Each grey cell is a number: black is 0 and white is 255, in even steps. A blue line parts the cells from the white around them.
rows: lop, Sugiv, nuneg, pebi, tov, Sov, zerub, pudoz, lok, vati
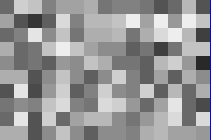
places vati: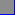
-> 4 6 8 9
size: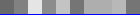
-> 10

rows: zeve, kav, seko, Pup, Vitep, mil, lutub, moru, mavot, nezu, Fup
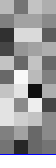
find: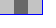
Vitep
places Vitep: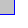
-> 1 3

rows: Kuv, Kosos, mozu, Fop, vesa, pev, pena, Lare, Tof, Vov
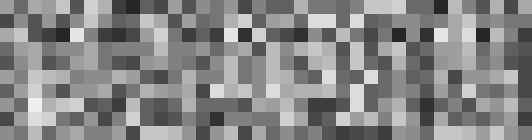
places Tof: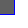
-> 6 11 15 24 33 35
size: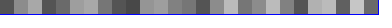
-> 27
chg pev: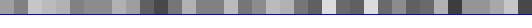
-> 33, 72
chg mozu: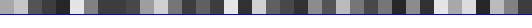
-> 9, 49
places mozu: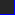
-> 5 29 35
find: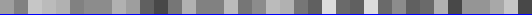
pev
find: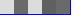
Kosos

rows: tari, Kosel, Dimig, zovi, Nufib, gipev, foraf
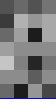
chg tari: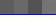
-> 1, 82
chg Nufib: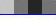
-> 2, 128
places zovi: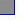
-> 2 3 4
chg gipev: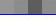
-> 1, 140
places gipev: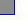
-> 1 2 4
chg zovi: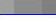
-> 4, 140
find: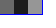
foraf

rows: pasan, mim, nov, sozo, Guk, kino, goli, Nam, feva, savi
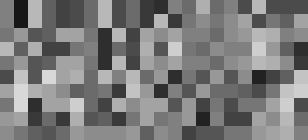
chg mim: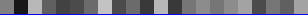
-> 8, 184
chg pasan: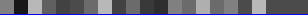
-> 9, 75
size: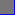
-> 1
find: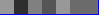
goli
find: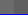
goli

